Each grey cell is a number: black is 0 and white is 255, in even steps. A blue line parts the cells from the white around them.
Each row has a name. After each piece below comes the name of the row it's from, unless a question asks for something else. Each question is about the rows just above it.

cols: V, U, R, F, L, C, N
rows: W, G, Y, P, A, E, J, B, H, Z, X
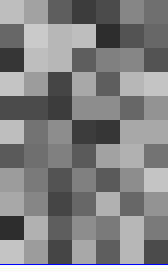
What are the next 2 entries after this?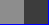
[ 53 169]
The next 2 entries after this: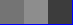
[ 53 169]
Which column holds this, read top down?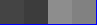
R
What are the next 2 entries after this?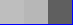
[129 135]
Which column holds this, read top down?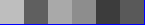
F
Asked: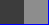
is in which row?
A

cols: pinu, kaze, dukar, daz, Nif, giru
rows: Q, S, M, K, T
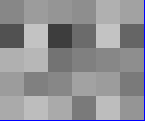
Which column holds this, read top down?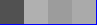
pinu
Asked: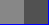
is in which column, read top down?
pinu

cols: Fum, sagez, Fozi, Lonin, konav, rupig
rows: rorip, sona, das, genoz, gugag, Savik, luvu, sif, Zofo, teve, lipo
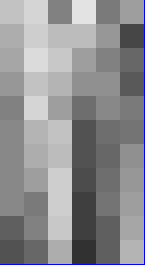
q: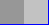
genoz
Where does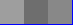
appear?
gugag
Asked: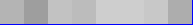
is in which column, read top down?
Fozi
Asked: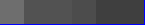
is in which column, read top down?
Lonin

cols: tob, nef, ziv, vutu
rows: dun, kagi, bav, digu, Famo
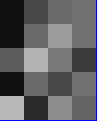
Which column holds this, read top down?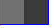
vutu
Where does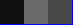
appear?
digu

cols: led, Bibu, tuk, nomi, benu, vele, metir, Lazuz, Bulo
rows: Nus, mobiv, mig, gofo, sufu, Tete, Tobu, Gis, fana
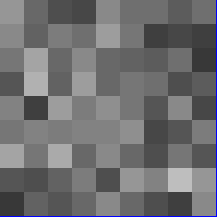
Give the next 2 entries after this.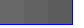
[111  56]
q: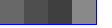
fana
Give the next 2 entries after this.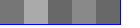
[ 78 118]

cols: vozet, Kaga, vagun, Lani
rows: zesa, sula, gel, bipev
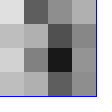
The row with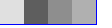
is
zesa
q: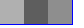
bipev
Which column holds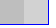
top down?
vozet
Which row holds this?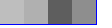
bipev
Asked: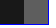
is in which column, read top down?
vagun
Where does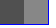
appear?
sula
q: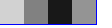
gel

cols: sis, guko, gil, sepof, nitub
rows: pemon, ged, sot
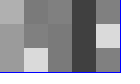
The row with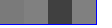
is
pemon
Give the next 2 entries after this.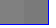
[ 64 218]
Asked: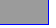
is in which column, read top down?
sis
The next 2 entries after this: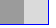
[122  64]

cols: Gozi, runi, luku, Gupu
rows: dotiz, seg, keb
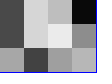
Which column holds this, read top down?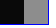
Gupu
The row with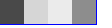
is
seg
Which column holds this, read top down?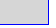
runi

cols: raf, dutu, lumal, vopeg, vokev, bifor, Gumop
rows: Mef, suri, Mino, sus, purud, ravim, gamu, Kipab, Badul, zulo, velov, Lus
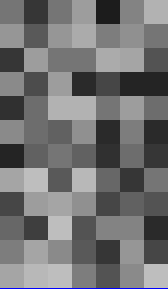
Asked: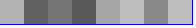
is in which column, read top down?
lumal
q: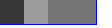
Mino
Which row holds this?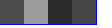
sus

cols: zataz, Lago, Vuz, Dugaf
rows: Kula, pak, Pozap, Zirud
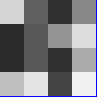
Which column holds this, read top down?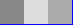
Dugaf
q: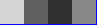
Kula
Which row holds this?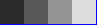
pak

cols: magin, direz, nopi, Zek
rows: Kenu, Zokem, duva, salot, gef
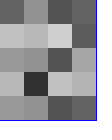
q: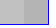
salot
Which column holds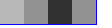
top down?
direz
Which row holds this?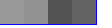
gef

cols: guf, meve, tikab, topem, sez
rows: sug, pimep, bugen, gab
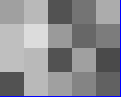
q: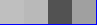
bugen
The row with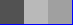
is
gab
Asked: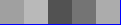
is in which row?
sug
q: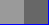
pimep
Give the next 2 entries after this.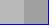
[132  97]

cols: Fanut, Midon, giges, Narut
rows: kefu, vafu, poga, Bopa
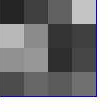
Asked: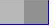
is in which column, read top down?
Fanut
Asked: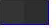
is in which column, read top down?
giges
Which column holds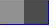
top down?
Fanut
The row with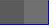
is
Bopa
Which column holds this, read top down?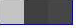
Narut
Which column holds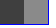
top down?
Midon
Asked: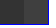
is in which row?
vafu

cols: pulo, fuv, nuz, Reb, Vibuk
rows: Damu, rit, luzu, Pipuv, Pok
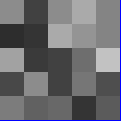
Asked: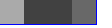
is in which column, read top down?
nuz
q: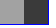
luzu
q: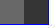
Pok
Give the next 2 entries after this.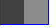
[170 132]
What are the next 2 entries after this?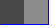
[ 65 118]

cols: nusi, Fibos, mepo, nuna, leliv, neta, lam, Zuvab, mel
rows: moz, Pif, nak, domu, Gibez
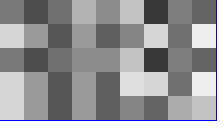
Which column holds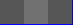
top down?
mepo
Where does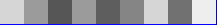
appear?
Pif
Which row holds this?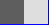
domu

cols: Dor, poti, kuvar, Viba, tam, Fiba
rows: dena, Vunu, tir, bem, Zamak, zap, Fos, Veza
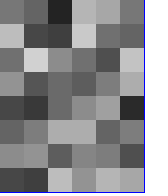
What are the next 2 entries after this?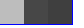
[201 112]
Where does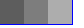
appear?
bem

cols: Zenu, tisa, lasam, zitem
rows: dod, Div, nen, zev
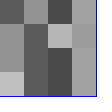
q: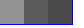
nen
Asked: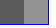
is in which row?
dod
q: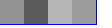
Div

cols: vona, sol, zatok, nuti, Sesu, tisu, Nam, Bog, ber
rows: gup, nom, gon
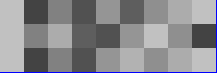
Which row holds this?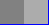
nom
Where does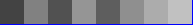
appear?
gup
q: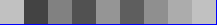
gup
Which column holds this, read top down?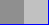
Nam
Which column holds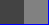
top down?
sol
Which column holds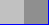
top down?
Nam

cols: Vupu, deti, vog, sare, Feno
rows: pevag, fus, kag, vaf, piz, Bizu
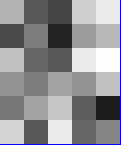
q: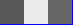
Bizu
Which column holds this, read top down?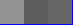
sare
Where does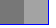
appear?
piz
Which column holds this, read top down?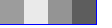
sare
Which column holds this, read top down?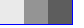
sare

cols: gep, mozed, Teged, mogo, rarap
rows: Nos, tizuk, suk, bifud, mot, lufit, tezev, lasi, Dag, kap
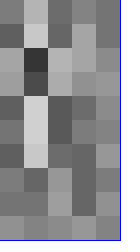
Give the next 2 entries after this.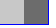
[102 151]
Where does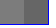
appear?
lasi
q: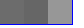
tezev
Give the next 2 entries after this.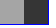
[180 165]

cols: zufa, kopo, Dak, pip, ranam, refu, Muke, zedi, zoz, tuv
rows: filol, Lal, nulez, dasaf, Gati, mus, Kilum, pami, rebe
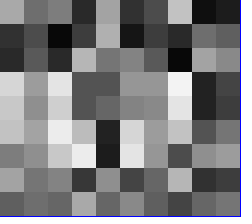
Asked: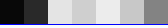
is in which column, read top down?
Dak
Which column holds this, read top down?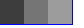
tuv

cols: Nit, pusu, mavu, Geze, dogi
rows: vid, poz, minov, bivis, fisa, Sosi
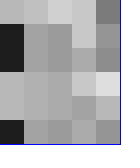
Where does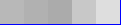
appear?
bivis
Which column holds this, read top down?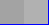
pusu
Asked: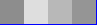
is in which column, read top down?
dogi
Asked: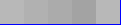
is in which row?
fisa
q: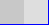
bivis

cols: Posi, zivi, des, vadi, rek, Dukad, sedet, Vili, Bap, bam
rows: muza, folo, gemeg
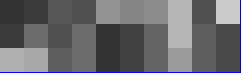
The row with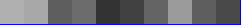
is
gemeg
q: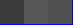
muza

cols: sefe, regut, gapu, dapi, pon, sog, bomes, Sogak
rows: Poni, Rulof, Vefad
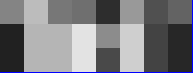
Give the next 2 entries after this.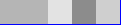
[67 39]
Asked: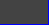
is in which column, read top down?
bomes
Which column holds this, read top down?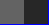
Sogak
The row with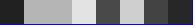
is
Vefad
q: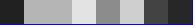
Rulof
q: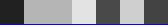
Vefad

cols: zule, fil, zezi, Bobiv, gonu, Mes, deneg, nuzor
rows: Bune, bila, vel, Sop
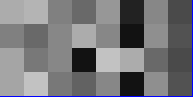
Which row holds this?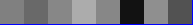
bila
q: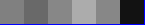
bila
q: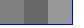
Bune
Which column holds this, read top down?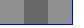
deneg
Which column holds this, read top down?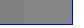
zezi

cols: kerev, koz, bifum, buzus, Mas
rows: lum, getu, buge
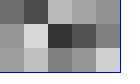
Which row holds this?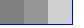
buge
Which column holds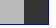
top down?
bifum
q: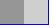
buge

